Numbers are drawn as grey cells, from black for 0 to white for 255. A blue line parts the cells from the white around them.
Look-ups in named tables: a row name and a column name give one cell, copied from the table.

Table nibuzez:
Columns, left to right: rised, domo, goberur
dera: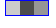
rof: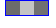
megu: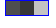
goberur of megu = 195
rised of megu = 78
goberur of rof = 113
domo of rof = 196
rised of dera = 203
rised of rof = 108
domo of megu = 55
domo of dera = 76
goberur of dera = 150

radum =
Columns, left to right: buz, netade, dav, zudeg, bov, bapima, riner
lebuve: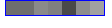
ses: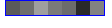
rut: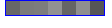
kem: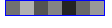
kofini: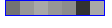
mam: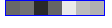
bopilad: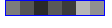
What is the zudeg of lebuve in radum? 128
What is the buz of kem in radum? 113
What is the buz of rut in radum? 103
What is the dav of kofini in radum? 168
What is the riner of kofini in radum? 168
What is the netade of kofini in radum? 151

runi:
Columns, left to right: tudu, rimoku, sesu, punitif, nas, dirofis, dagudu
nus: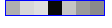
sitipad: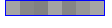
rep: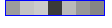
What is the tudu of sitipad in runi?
164
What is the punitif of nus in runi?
8
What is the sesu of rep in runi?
203
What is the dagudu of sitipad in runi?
165
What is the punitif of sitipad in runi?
163
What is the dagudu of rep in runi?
133

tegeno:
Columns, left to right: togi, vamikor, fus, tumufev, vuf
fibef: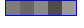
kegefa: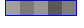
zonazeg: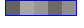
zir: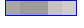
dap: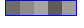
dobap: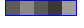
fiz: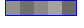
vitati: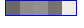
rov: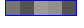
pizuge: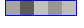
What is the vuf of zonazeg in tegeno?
142
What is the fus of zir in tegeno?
156
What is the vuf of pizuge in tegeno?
189
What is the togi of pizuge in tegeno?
164
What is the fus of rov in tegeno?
155
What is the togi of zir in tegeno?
166
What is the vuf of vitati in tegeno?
237
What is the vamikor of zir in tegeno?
156
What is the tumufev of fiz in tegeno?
163
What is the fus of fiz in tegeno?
136
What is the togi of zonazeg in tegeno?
98
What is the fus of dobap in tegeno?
89
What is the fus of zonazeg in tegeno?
149
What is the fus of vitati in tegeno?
145
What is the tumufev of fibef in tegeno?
76
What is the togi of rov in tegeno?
117
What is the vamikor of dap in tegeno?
140
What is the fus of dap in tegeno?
165
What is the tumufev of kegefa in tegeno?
89

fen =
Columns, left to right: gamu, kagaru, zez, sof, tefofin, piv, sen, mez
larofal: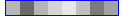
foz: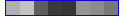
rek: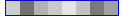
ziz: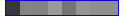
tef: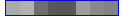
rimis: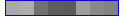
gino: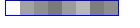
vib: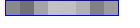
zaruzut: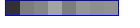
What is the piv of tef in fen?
156
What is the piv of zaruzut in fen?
149
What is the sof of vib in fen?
194
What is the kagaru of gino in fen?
162
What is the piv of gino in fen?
184
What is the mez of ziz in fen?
142
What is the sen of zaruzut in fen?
142
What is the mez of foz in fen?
120
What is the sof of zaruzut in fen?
164
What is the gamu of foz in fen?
175
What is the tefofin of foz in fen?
53
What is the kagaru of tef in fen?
177
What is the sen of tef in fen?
137
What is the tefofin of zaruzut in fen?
125
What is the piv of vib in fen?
176
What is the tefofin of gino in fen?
156

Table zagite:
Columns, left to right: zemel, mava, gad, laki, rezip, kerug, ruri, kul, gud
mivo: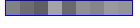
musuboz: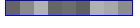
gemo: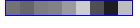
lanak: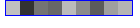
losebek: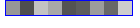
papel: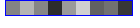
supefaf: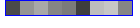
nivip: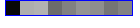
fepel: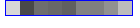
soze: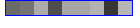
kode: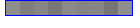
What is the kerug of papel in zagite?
208
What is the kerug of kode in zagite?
133
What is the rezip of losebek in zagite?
83
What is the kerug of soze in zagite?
166
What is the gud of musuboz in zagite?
140
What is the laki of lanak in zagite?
103
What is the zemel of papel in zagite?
132
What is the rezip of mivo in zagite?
105
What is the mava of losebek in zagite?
78
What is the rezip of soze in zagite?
167
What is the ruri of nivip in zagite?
142
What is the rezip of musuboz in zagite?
109
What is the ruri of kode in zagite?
134
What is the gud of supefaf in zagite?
133
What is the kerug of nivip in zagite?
147
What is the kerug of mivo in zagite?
144
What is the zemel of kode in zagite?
142
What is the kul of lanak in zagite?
159

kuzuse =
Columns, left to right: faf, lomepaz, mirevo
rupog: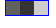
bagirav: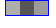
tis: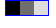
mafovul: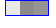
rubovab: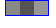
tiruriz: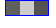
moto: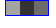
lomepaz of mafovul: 138
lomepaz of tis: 111
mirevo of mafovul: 148
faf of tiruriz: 96
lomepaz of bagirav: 87
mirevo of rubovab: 151

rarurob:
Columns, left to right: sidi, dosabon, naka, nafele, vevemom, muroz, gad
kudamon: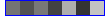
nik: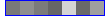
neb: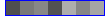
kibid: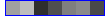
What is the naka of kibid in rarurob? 46
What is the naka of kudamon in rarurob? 120
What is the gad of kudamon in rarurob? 195
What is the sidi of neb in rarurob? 79
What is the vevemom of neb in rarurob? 173
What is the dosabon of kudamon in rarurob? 82
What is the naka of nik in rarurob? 123

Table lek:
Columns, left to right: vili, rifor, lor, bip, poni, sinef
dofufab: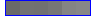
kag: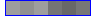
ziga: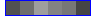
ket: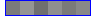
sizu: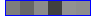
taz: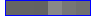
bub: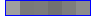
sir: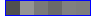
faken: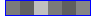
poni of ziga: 119
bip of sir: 106
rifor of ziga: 110
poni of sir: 128
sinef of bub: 140
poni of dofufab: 132
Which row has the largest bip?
ket

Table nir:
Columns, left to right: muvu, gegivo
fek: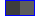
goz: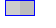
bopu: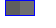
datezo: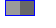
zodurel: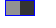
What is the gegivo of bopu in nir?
111
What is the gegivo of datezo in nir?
103
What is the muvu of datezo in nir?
154
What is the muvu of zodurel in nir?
146
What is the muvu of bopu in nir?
94
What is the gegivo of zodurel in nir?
52
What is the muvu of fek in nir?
61
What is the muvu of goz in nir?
204
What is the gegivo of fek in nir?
93
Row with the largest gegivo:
goz

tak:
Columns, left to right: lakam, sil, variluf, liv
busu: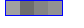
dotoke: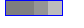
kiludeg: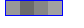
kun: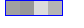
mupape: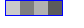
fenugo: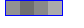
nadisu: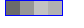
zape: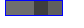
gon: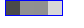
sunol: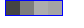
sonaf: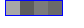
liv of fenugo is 171
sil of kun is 151
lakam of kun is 160
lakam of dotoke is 126
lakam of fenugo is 146
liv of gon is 215
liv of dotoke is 188
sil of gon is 145
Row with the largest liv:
gon

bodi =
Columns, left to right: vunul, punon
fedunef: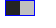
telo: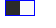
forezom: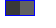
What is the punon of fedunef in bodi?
191
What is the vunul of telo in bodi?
43
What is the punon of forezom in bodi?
97
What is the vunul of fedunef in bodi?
36
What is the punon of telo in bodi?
251
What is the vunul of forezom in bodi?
57

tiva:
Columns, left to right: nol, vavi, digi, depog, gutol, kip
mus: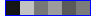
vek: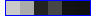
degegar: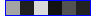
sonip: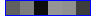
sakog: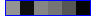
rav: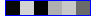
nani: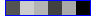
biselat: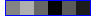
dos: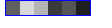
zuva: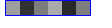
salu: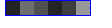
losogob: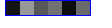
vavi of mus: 194
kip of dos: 31
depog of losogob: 115
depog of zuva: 170
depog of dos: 58
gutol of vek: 17
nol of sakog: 147
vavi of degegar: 31
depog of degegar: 17
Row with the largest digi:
degegar

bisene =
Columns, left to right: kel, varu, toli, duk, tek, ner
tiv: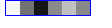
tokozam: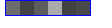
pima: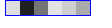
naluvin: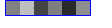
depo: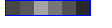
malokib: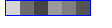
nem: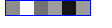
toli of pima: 116
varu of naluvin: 192
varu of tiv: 114
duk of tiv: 138
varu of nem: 251
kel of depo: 71
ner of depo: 41
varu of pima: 32
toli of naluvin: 68
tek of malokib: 127
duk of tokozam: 171
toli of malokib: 68
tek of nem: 20
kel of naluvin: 129
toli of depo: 164
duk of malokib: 155
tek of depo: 82
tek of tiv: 192

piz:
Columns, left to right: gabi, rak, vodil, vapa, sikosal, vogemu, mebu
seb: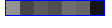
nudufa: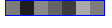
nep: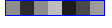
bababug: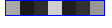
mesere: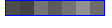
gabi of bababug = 168
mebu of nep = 156
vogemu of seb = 102
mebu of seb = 20
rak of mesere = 66
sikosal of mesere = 115
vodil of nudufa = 137
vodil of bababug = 44
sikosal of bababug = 30
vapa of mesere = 92
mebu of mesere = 108
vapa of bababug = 207
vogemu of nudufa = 169
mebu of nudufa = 126
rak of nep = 44
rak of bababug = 25
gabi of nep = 141
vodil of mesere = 116
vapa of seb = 79
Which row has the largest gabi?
bababug

